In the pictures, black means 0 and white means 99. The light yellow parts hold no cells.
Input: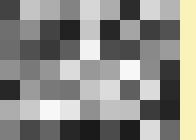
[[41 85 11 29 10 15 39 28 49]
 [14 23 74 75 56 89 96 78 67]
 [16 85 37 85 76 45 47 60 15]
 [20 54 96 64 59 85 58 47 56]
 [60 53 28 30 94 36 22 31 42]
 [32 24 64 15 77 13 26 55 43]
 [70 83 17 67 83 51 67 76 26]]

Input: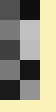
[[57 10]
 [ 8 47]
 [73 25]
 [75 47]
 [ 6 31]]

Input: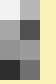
[[44 18]
 [60 57]
 [31 65]
 [71 94]]

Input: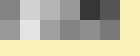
[[47 55 51 62 88 59]
 [33 21 59 70 81 51]]

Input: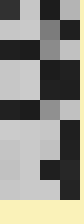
[[14 78 78 77]
 [15 12 78 75]
 [13 75 78 76]
 [12 77 78 79]
 [75 56 11 13]
 [12 13 79 77]
 [13 11 79 77]
 [75 54 11 12]
 [12 48 78 77]
 [70 11 77 19]]

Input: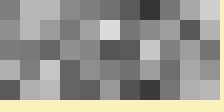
[[71 68 46 23 32 59 37 39 72 68 35]
 [57 65 43 61 44 49 55 39 77 49 68]
 [45 61 50 77 35 33 52 56 40 47 48]
 [69 34 61 54 46 85 62 47 60 71 56]
 [80 65 46 20 35 44 49 53 71 71 49]]

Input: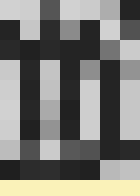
[[75 72 13 14 18 17 12]
 [16 14 32 34 79 31 73]
 [77 14 80 14 57 13 80]
 [77 14 80 13 66 15 81]
 [77 14 80 15 75 14 80]
 [57 14 55 14 76 15 78]
 [79 45 14 14 16 13 16]
 [32 81 14 54 17 77 14]
 [14 67 79 81 33 80 81]]
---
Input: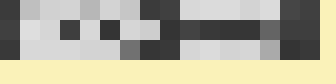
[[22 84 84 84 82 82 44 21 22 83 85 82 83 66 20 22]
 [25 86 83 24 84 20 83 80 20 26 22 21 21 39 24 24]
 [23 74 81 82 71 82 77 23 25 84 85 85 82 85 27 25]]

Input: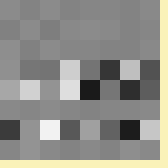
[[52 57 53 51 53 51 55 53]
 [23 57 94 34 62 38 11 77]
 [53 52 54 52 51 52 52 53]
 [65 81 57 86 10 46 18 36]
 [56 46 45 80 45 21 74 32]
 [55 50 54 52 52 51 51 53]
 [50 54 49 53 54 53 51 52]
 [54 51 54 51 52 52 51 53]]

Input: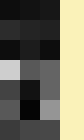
[[23 27 28]
 [34  2 58]
 [26  7 39]
 [80 34 39]
 [ 5 11  5]
 [17 14 13]
 [ 5  7  9]]

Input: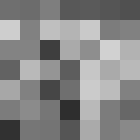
[[19 46 45 33 66 48 53]
 [48 54 46 18 72 48 40]
 [65 50 27 43 79 73 50]
 [38 72 58 36 77 66 72]
 [51 51 24 66 55 81 69]
 [80 50 74 70 78 48 50]
 [43 42 49 34 35 33 31]]

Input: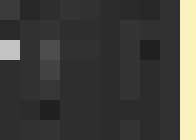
[[18 19 20 18 18 17 20 17 19]
 [18 17 13 18 18 17 17 17 19]
 [18 19 21 18 18 17 20 17 19]
 [18 19 26 18 18 17 20 17 19]
 [76 19 30 19 19 17 20 13 19]
 [16 19 20 18 18 17 20 19 19]
 [23 15 18 20 19 17 16 15 19]]

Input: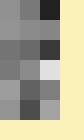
[[57 30 63]
 [61 38 49]
 [47 54 87]
 [45 41 22]
 [57 54 52]
 [56 47 13]]
